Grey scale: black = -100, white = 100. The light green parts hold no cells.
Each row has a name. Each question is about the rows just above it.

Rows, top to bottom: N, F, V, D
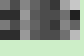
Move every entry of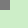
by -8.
[-12]
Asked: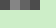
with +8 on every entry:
[-32  12 -14 -32]
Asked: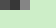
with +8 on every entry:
[-32 -49  12]
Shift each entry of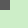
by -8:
[-38]

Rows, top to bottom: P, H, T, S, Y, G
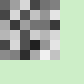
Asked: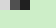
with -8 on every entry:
[ 61 -45 -83]
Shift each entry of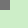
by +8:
[-2]
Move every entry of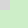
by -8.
[61]

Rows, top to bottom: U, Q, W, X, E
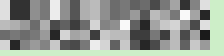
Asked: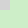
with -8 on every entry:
[58]
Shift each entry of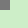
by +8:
[2]
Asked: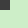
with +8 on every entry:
[-44]
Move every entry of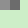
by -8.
[  4 -23]

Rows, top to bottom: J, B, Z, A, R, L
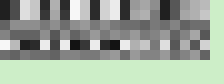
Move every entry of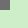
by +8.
[-6]
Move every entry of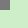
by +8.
[3]
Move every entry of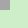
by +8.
[38]

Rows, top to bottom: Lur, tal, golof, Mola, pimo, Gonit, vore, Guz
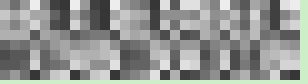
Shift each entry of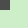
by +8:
[-32]
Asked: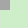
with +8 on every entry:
[38]
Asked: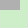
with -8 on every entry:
[30 30]
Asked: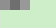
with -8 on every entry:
[  4 -21  12]
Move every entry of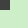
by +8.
[-42]
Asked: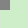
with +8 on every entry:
[11]

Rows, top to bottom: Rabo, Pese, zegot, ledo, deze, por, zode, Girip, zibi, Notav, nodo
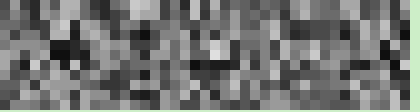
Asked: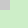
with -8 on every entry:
[50]
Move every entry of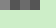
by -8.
[ -5 -41 -24 -41]

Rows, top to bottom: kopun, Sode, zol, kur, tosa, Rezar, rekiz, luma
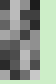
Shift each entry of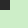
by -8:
[-76]
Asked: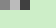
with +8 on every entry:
[ 12  55 -42]
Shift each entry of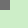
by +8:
[-5]
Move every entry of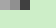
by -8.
[ 22   5 -58]
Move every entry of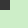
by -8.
[-66]
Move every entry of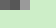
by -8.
[-30 -40  13]
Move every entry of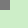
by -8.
[-13]

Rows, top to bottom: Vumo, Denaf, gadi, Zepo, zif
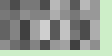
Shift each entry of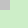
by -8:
[44]
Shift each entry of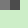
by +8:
[  2 -32]

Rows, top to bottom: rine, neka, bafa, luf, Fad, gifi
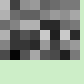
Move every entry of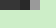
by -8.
[-66 -66 -76  13]
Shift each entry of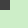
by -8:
[-58]
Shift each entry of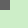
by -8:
[-32]
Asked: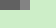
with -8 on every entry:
[-32 -32  -5]

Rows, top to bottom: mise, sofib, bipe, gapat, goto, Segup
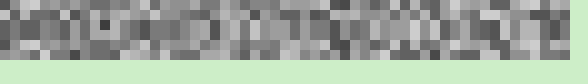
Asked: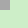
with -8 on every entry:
[24]
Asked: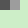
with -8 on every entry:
[-42  15]
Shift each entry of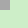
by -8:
[24]
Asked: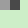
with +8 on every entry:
[ 31 -35]
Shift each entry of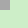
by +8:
[40]
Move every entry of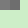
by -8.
[-12 -22]
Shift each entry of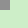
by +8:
[21]

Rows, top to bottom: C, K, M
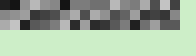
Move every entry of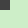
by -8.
[-57]
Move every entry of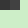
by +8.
[-50 -41]

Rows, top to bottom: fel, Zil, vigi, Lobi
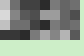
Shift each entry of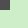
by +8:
[-31]
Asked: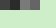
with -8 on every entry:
[-57 -74 -12 -29]
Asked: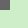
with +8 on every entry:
[-13]

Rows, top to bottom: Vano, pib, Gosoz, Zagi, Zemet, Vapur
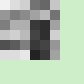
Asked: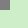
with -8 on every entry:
[-9]
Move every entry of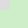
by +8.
[81]
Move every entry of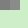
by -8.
[-9  1]
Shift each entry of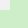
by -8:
[81]
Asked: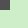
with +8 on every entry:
[-29]
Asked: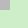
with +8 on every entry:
[54]
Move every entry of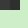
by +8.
[-47 -55]

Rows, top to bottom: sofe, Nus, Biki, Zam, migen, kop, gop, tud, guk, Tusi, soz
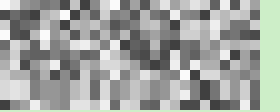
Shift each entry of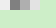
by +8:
[95  8 45 86]
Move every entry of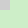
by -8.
[54]
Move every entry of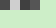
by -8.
[-50  54 -58 -41]

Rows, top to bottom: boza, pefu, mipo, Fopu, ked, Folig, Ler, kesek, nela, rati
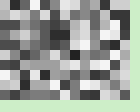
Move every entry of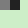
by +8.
[  5 -65]
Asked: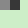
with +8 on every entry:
[ 15 -49]
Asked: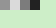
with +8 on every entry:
[ 24  79   5 -65]
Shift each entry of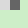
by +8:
[ 79 -13]

